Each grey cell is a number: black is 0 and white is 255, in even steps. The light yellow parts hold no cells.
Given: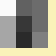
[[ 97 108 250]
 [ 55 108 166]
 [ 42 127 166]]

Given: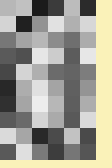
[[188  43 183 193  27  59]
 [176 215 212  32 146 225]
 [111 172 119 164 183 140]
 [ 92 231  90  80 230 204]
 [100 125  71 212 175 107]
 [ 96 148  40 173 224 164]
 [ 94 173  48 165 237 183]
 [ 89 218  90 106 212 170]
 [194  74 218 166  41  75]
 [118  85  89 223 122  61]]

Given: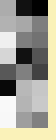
[[ 17   1 172]
 [168 126 178]
 [126 114 239]
 [ 17  84 214]
 [128  66  88]
 [184 198   8]
 [180 201 249]
 [158 128 248]]

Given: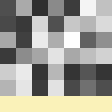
[[244 193  79 170  47 138  60]
 [182 218  73  57 214  80 199]
 [ 97 143 168  64 235 173 254]
 [191 210  58 140 166 227 168]
 [ 85  53 205 234  53 183  52]
 [112  78 180 229  59 226  73]]

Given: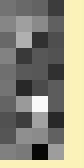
[[ 99  60 115 105]
 [138  96 134 159]
 [ 49  78 104 176]
 [ 87  82 130  57]
 [ 87  48 111  89]
 [ 75  92 116  40]
 [249  92 100 154]
 [162  40  81  61]
 [139  97  85 143]
 [  7 157 128 121]]

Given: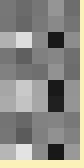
[[149 109 119 107 118]
 [137 116 118 103 121]
 [ 24 141 177 221 137]
 [134 111 118  95 128]
 [146 108 129 115 111]
 [ 25 148 166 201 166]
 [ 32 149 171 195 167]
 [132 120 116 104 130]
 [145 129 118  91 128]
 [ 24 153 182 227 138]]
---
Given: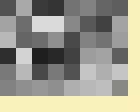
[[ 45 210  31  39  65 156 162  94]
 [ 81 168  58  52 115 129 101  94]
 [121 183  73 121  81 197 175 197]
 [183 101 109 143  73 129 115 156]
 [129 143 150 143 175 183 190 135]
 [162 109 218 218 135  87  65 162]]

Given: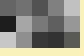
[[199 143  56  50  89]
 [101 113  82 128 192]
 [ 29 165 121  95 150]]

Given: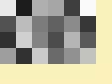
[[ 81 188 123  97 138  55]
 [ 49 208 131  75 180  89]
 [233  28 174 166  62 249]
 [158  49 201 105 144 194]]

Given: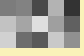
[[124 130  73 179  51]
 [209 109  89 201 144]
 [194 165 223 159  96]]

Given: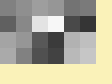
[[170 129  80  66 185 198]
 [164 150  88  59 178 191]
 [129 143 158 150 115 122]
 [ 96 136 227 247  73  53]]

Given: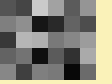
[[ 99 115  15  91  49 170]
 [127 143  22  41  99  77]
 [135  63 127 121   8 107]
 [ 56 182 176 121 135 156]
 [ 84  69 202 162  91 149]]

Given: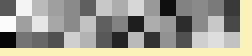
[[  7 116 103  80 207 179  88  36 186  50 146  80 207 222 194]
 [ 88 244 186 159 138  95 200 173 215 153  15 130 138 122  57]
 [251 159 230 167 138 194  95 130  30 173 153  44 138 200  72]]
